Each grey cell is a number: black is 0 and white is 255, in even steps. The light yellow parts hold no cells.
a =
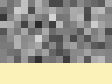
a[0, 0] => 145
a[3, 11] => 162
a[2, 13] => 157
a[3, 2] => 136
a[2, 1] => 134
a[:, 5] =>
[177, 166, 132, 42, 121, 211, 169, 134, 49]
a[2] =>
[56, 134, 170, 124, 161, 132, 118, 212, 118, 122, 168, 183, 74, 157, 144, 140]
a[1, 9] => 133
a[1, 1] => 117
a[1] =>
[100, 117, 203, 192, 77, 166, 154, 172, 141, 133, 171, 166, 78, 176, 186, 125]
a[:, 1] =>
[114, 117, 134, 174, 147, 140, 123, 115, 146]
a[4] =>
[86, 147, 123, 167, 104, 121, 170, 107, 127, 126, 121, 91, 167, 126, 151, 77]
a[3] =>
[179, 174, 136, 67, 139, 42, 121, 64, 185, 116, 131, 162, 131, 205, 164, 144]
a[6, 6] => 93
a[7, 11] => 139
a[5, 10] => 74
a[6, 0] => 122
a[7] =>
[130, 115, 110, 158, 174, 134, 161, 101, 78, 98, 137, 139, 162, 133, 137, 131]
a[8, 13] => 171
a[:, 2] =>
[135, 203, 170, 136, 123, 175, 178, 110, 95]
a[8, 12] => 87
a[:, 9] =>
[123, 133, 122, 116, 126, 136, 149, 98, 61]
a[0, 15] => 170
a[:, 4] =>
[124, 77, 161, 139, 104, 145, 153, 174, 93]
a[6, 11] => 118

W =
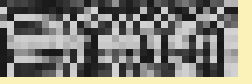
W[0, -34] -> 38
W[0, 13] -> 80
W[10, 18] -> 166
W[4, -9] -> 194
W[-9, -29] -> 191
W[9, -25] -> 55
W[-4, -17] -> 116
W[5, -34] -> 25
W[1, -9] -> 24
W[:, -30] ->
[51, 42, 204, 47, 69, 202, 184, 121, 200, 46, 46]
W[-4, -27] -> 24
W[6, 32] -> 204
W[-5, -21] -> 25
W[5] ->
[25, 157, 203, 206, 202, 204, 205, 194, 208, 194, 171, 195, 132, 24, 207, 207, 168, 204, 198, 207, 34, 176, 209, 31, 197, 209, 155, 41, 206, 131, 202, 28, 199, 197]
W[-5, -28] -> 193
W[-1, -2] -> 197
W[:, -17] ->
[51, 40, 205, 43, 54, 204, 184, 116, 195, 38, 43]
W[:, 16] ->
[146, 34, 30, 190, 209, 168, 195, 83, 91, 209, 210]
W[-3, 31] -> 26
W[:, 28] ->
[46, 29, 183, 70, 70, 206, 201, 86, 179, 52, 79]
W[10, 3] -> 48
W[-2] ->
[25, 201, 43, 50, 46, 33, 43, 47, 138, 55, 199, 64, 25, 33, 42, 57, 209, 38, 96, 39, 150, 105, 77, 61, 43, 170, 207, 182, 52, 27, 62, 33, 204, 208]
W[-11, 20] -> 79
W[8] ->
[27, 35, 202, 204, 200, 180, 145, 100, 115, 197, 40, 207, 55, 28, 181, 202, 91, 195, 110, 194, 25, 27, 208, 23, 183, 176, 51, 26, 179, 58, 207, 26, 185, 179]
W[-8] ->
[194, 209, 37, 35, 47, 68, 144, 204, 194, 55, 207, 33, 117, 199, 62, 42, 190, 43, 203, 43, 211, 207, 38, 209, 65, 151, 207, 210, 70, 123, 29, 198, 89, 109]
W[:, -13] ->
[27, 44, 37, 207, 160, 176, 168, 25, 27, 105, 172]
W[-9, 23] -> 41
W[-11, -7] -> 87
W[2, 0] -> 97
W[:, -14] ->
[79, 191, 25, 211, 153, 34, 42, 36, 25, 150, 145]
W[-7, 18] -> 161

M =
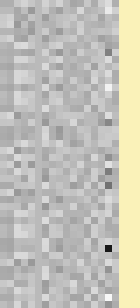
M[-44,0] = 175
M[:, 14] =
[205, 192, 166, 175, 194, 161, 189, 199, 196, 201, 193, 182, 193, 187, 200, 201, 169, 161, 199, 197, 202, 170, 185, 178, 189, 159, 203, 168, 199, 166, 200, 203, 190, 188, 202, 198, 191, 179, 196, 203, 162, 182, 198, 181]
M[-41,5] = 186
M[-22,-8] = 176
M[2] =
[201, 208, 170, 165, 195, 186, 158, 183, 191, 194, 200, 178, 188, 195, 166, 190, 181]
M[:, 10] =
[166, 180, 200, 185, 178, 202, 180, 169, 186, 171, 176, 203, 175, 195, 183, 173, 200, 214, 175, 173, 162, 191, 188, 184, 197, 207, 158, 195, 180, 209, 179, 164, 187, 184, 180, 173, 193, 183, 180, 166, 216, 203, 164, 205]
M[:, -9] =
[210, 161, 191, 190, 156, 191, 209, 153, 213, 162, 209, 191, 156, 196, 208, 192, 195, 186, 153, 157, 212, 195, 197, 183, 193, 184, 196, 190, 156, 184, 211, 174, 195, 200, 166, 157, 204, 181, 156, 193, 190, 192, 196, 189]
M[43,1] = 179
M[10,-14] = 212
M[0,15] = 220
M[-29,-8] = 186
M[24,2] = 216
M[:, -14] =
[211, 189, 165, 189, 176, 162, 219, 169, 213, 181, 212, 206, 167, 200, 209, 191, 180, 178, 174, 169, 216, 179, 202, 197, 197, 165, 196, 173, 177, 168, 212, 178, 201, 215, 186, 179, 217, 190, 168, 187, 173, 201, 190, 177]
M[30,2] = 214
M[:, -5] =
[199, 179, 188, 182, 182, 189, 174, 187, 178, 202, 174, 169, 197, 169, 173, 207, 186, 185, 193, 199, 197, 186, 169, 179, 169, 183, 206, 182, 197, 182, 175, 207, 168, 169, 205, 199, 171, 178, 198, 207, 188, 169, 207, 170]
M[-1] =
[189, 179, 214, 177, 205, 186, 159, 198, 189, 176, 205, 180, 170, 207, 181, 148, 172]
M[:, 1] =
[175, 186, 208, 213, 181, 210, 177, 174, 177, 166, 177, 178, 167, 177, 176, 170, 216, 198, 169, 167, 175, 216, 176, 208, 178, 195, 171, 213, 167, 193, 177, 167, 177, 176, 166, 166, 176, 206, 167, 170, 207, 178, 171, 179]
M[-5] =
[171, 170, 193, 187, 197, 186, 218, 185, 193, 186, 166, 168, 207, 165, 203, 180, 184]
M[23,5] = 186
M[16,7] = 180
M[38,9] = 182
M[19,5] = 186
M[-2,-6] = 166
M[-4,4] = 197
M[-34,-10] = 202
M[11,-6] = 183
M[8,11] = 179
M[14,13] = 204
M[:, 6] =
[210, 199, 158, 178, 202, 159, 181, 208, 187, 217, 181, 161, 215, 166, 179, 218, 169, 153, 211, 216, 208, 171, 167, 183, 163, 153, 217, 178, 215, 152, 183, 219, 165, 169, 218, 216, 174, 185, 215, 218, 157, 162, 217, 159]
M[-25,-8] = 182
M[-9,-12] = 186

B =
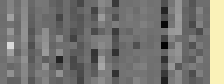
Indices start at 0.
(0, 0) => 112
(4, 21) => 112
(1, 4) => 101
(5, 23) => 67
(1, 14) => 126
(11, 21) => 111
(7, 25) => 148
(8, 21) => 113
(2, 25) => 156
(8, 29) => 111
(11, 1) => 97
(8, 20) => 119
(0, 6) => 118
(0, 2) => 110
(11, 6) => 132
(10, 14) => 127
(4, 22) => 114
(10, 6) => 125
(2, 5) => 116
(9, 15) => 124
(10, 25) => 139
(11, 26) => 106
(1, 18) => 119
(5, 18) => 118
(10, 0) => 114
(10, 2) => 111
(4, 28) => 76
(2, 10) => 91
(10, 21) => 111
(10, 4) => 102
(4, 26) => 100
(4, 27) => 100
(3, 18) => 119
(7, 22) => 117
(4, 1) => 150
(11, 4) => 87
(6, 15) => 128

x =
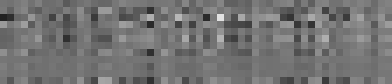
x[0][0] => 117
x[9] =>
[126, 114, 122, 127, 106, 113, 112, 117, 111, 114, 112, 123, 114, 106, 123, 126, 114, 117, 120, 111, 108, 87, 116, 125, 118, 108, 107, 108, 112, 126, 124, 111, 115, 109, 104, 104, 121, 115, 113, 114, 114, 116, 105, 104, 108, 126, 103, 120, 110, 114, 117, 117, 114, 110, 121, 122]
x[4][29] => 95
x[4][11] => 116
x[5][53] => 99
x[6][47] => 108
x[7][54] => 127
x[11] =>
[117, 87, 124, 133, 103, 88, 111, 105, 101, 125, 110, 145, 103, 72, 164, 161, 117, 77, 112, 79, 89, 49, 102, 144, 117, 132, 75, 112, 94, 123, 142, 127, 133, 115, 114, 105, 135, 124, 133, 110, 77, 67, 109, 80, 136, 142, 59, 115, 90, 77, 132, 129, 99, 115, 136, 120]
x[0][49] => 127
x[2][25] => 183
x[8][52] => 120
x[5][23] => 108
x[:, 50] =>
[121, 132, 141, 133, 123, 133, 121, 126, 120, 117, 118, 132]
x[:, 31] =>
[133, 118, 226, 120, 148, 179, 146, 107, 118, 111, 114, 127]
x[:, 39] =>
[123, 109, 151, 116, 128, 142, 128, 111, 114, 114, 114, 110]
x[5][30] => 114
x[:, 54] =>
[125, 131, 147, 137, 124, 137, 123, 127, 119, 121, 119, 136]
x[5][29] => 81
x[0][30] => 116
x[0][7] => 110
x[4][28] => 126
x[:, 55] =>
[130, 125, 110, 156, 124, 144, 121, 139, 118, 122, 119, 120]
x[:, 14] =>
[103, 154, 118, 117, 104, 81, 104, 135, 111, 123, 118, 164]
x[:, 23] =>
[119, 141, 98, 147, 109, 108, 110, 148, 120, 125, 121, 144]
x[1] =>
[120, 98, 124, 133, 105, 94, 114, 109, 104, 125, 111, 140, 102, 84, 154, 154, 118, 91, 113, 89, 91, 50, 104, 141, 118, 122, 79, 106, 97, 130, 138, 118, 128, 113, 110, 103, 133, 117, 123, 109, 90, 81, 102, 87, 124, 138, 67, 117, 93, 88, 132, 125, 101, 112, 131, 125]
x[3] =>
[154, 121, 133, 158, 92, 128, 100, 111, 102, 79, 88, 124, 117, 91, 117, 121, 126, 158, 150, 121, 97, 42, 120, 147, 130, 68, 122, 65, 124, 141, 132, 120, 79, 73, 71, 64, 143, 102, 86, 116, 147, 151, 56, 107, 52, 155, 118, 130, 108, 141, 133, 140, 131, 90, 137, 156]
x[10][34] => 112
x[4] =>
[101, 105, 117, 115, 124, 128, 111, 104, 120, 88, 106, 116, 121, 104, 104, 105, 118, 121, 111, 118, 127, 135, 116, 109, 121, 120, 137, 111, 126, 95, 115, 148, 104, 96, 122, 107, 123, 119, 115, 128, 118, 120, 105, 128, 111, 126, 137, 107, 118, 114, 123, 131, 125, 112, 124, 124]
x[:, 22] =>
[118, 104, 106, 120, 116, 123, 121, 111, 115, 116, 115, 102]
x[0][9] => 90
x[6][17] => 122
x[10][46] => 112

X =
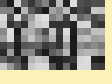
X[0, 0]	77
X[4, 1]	223
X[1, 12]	58
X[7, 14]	154
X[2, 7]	125
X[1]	[131, 129, 26, 182, 91, 58, 27, 163, 140, 189, 46, 72, 58, 201, 195]
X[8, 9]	45
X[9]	[201, 151, 98, 52, 203, 216, 218, 85, 32, 107, 34, 217, 219, 64, 60]
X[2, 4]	159
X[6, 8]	49
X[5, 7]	178
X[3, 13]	70
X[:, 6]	[131, 27, 225, 214, 74, 122, 60, 27, 188, 218]
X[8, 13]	32
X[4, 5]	130
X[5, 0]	157
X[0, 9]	36
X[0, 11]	78
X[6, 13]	139
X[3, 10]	35
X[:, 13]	[79, 201, 72, 70, 192, 159, 139, 176, 32, 64]
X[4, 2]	25
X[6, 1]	91
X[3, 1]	50
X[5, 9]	205
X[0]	[77, 27, 210, 94, 55, 97, 131, 48, 189, 36, 222, 78, 70, 79, 78]
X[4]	[136, 223, 25, 168, 174, 130, 74, 196, 59, 221, 28, 146, 138, 192, 192]
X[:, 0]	[77, 131, 219, 207, 136, 157, 68, 42, 102, 201]
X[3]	[207, 50, 78, 49, 181, 205, 214, 50, 51, 52, 35, 213, 216, 70, 53]
